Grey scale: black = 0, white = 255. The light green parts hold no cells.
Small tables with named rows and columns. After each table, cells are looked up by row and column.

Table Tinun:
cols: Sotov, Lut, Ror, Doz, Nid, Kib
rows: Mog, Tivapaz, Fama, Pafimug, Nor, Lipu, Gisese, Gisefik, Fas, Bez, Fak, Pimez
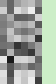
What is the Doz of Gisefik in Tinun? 82
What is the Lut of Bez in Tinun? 88
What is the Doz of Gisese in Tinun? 82
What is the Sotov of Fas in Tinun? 230
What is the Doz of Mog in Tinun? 179
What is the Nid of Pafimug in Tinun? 188
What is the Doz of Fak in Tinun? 201
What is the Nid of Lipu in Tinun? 190
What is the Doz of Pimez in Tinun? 197
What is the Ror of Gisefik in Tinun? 89
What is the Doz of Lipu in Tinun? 166
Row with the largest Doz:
Fas

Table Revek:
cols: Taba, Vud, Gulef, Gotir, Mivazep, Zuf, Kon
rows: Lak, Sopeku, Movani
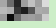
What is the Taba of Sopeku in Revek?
185
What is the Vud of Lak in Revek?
107
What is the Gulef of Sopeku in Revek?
52
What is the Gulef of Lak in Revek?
37
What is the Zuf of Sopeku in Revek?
171
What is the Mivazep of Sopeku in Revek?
86
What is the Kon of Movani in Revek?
204
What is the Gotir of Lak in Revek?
158
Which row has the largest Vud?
Sopeku

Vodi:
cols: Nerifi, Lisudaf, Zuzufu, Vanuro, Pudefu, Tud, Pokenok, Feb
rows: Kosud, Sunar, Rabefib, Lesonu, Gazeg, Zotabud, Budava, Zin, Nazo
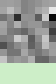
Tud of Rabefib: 92
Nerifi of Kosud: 157
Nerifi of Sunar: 164
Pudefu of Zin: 132
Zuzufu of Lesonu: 174
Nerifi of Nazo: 195
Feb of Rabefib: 8
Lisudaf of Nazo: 142
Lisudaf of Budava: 113
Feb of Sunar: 229
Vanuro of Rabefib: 147
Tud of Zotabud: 140
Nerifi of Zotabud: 125
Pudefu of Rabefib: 145
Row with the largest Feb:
Sunar

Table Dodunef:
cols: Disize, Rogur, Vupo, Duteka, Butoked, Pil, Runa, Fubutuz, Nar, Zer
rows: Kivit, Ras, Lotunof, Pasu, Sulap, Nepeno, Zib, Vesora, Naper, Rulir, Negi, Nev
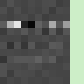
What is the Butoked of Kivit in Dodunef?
74
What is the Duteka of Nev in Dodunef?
74
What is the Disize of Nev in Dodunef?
63
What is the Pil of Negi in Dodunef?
67
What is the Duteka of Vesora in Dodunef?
69
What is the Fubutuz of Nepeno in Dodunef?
70
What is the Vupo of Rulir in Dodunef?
74
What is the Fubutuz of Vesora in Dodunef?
74
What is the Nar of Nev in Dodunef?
72
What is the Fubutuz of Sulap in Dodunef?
90
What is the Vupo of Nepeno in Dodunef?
70
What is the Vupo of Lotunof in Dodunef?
72
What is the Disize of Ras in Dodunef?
78
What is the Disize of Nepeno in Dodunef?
70
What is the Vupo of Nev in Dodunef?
68

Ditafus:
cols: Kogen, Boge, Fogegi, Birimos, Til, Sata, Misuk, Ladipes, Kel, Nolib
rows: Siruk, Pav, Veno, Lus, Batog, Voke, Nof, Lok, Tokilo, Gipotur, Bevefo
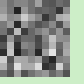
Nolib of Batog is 92
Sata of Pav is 95
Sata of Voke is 71
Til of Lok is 118
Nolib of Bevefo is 82
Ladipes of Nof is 181
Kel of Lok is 94
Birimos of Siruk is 134
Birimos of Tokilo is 168
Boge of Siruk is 114
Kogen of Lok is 48
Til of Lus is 115
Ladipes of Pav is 94
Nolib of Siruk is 96
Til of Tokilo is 142
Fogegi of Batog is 188
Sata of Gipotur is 219
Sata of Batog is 127
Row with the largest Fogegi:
Gipotur

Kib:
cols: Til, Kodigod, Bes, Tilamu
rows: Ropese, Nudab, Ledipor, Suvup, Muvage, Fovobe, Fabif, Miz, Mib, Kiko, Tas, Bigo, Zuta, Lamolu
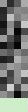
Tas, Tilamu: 194
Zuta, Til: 75
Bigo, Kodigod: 80
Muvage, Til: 42
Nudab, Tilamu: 131
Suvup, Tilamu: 199
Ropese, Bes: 93
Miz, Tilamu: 107
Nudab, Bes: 137
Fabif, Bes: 7
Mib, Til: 31
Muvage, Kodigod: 155
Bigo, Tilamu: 75
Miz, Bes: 134

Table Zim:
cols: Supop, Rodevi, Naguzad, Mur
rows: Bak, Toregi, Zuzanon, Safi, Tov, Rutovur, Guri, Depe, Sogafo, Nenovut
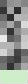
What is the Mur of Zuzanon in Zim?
180
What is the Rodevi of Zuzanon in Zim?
46
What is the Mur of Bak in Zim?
133
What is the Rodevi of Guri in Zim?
182
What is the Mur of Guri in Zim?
205
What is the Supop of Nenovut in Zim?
117
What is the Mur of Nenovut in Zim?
168
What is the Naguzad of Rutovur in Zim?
114
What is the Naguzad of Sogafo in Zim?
60
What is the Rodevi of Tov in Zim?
52
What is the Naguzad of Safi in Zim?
104
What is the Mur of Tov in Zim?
171
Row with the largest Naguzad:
Zuzanon

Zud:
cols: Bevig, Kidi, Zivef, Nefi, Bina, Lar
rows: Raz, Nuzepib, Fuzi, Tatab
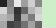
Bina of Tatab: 162
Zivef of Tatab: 78
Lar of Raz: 137
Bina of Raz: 207
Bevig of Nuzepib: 213
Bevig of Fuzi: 183
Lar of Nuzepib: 206
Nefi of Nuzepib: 100
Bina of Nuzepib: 181
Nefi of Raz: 158
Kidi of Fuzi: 166
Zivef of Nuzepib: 49
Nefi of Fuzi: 168
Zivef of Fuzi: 58
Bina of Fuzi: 124
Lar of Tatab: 105
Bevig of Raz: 34
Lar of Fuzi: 216

